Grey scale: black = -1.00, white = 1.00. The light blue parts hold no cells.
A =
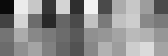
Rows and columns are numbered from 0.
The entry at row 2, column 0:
-0.09
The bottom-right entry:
0.29
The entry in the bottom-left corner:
-0.15
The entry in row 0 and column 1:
0.84
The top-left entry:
-0.92
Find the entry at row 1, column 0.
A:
-0.48
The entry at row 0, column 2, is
0.56
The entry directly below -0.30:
-0.36
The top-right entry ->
-0.42
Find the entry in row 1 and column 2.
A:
-0.15
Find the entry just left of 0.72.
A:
0.61
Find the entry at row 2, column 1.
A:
0.35
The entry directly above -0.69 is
-0.58

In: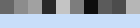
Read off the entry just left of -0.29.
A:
-0.90
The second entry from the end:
-0.40
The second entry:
0.10

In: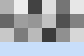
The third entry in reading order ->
-0.48
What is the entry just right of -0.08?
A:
0.81
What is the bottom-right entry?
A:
0.69
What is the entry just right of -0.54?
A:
0.13
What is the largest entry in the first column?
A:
0.57

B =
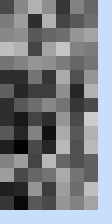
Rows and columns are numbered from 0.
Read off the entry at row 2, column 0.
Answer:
0.07
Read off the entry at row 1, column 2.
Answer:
-0.64
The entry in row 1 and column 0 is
-0.03
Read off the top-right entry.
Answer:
-0.20
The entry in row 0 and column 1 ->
0.07
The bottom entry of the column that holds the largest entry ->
0.28
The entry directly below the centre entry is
-0.64
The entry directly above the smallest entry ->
-0.70
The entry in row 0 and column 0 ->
-0.42
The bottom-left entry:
-0.58
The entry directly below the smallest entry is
0.23
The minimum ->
-0.98
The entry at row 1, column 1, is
0.23
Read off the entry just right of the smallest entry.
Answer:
-0.42
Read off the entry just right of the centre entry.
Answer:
-0.09
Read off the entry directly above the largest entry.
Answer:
-0.42
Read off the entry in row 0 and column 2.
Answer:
0.39
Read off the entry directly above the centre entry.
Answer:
-0.52
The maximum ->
0.59

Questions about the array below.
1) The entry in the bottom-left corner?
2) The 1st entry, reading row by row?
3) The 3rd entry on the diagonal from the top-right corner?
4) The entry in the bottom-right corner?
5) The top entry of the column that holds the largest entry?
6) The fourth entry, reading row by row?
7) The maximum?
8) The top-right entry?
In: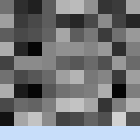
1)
-0.86
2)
-0.11
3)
-0.54
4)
-0.37
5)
-0.54
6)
-0.27
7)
0.64
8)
0.30

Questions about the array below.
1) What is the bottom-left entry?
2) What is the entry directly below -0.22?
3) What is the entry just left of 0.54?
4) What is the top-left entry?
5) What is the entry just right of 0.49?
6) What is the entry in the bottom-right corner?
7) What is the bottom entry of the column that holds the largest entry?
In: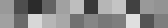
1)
0.26
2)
0.43
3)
0.43
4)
0.20
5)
-0.55
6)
-0.01
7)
0.75

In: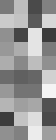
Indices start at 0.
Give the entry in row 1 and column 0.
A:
0.59
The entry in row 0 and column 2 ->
-0.42
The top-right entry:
0.01
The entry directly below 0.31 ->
0.74
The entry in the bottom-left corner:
0.13
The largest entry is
0.91
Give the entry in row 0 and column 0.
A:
-0.04
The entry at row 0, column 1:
0.48
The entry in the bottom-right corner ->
0.25
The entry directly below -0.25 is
-0.09
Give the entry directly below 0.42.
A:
-0.53

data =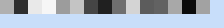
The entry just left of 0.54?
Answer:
0.22
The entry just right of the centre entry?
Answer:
-0.13
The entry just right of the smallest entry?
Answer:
0.27

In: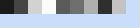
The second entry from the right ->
-0.63
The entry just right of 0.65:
0.97
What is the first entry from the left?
-0.79

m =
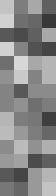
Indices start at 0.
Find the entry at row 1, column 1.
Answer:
-0.13
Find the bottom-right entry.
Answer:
0.53
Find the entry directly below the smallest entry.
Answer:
0.32
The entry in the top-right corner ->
-0.25
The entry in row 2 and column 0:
-0.31
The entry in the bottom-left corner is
-0.07
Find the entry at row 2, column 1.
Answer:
-0.41
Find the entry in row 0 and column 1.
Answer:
-0.02
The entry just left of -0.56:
-0.19
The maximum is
0.69
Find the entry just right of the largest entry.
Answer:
0.32
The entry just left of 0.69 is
-0.13
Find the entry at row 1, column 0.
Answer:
0.64
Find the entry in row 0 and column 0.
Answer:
0.53

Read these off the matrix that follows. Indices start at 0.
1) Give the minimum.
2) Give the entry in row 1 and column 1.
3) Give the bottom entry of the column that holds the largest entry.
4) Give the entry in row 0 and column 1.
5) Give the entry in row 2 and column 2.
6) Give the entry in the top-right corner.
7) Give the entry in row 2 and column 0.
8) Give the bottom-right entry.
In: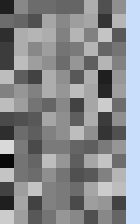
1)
-0.94
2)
-0.21
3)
0.60
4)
0.07
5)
0.42
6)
0.12
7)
-0.64
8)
-0.21

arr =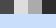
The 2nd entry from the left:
0.73
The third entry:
0.34
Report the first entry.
-0.43

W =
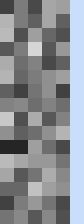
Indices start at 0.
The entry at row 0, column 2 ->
-0.43
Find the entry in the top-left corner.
-0.49
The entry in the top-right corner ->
0.25
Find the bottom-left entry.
-0.09
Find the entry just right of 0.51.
0.25
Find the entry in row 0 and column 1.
-0.03
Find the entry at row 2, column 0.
0.46
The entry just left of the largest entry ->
-0.03
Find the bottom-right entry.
-0.37
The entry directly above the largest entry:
0.25
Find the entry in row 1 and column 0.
0.41
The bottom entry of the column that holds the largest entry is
-0.31
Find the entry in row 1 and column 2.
-0.25
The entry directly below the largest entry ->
0.02
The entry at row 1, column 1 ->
-0.03
